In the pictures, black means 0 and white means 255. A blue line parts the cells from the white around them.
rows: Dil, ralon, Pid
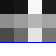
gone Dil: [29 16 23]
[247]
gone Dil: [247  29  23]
[16]
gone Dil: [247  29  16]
[23]
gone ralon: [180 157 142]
[165]
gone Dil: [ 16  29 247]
[23]
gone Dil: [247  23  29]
[16]

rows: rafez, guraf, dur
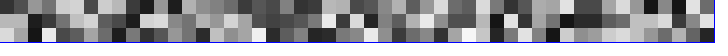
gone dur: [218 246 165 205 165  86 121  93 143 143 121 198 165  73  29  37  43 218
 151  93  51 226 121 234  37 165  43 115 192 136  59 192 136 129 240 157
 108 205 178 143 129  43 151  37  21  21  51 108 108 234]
[100]
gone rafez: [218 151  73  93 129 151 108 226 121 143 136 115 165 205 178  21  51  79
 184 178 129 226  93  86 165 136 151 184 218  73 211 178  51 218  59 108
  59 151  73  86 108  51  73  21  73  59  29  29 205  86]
[172]
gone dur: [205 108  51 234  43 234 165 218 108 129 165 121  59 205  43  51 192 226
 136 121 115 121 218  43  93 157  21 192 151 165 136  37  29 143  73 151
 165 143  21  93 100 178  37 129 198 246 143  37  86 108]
[240]
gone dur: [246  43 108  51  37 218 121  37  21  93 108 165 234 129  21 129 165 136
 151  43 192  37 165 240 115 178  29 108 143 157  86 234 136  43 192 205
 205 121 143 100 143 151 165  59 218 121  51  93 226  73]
[198]
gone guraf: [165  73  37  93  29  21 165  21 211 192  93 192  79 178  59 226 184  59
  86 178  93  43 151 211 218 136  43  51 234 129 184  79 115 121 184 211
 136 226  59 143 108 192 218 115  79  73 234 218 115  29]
[66]
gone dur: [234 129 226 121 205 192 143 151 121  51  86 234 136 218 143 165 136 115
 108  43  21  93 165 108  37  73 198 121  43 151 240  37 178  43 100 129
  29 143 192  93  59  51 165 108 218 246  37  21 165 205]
[157]

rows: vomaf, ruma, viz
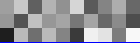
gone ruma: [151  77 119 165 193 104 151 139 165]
[83]
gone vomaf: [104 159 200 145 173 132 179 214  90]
[96]
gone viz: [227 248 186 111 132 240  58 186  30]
[125]

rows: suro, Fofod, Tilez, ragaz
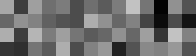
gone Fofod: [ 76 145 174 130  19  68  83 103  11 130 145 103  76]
[97]
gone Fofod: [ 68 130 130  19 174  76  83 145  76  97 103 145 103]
[11]
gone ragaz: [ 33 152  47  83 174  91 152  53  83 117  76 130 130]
[137]
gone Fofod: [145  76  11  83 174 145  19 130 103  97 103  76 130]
[68]
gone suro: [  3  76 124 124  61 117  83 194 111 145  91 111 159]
[167]

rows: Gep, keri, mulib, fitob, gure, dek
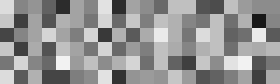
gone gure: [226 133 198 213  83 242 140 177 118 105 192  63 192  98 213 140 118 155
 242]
[111]
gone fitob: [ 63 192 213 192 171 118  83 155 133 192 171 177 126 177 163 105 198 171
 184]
[111]
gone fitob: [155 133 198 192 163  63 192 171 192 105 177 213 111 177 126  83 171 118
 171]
[184]

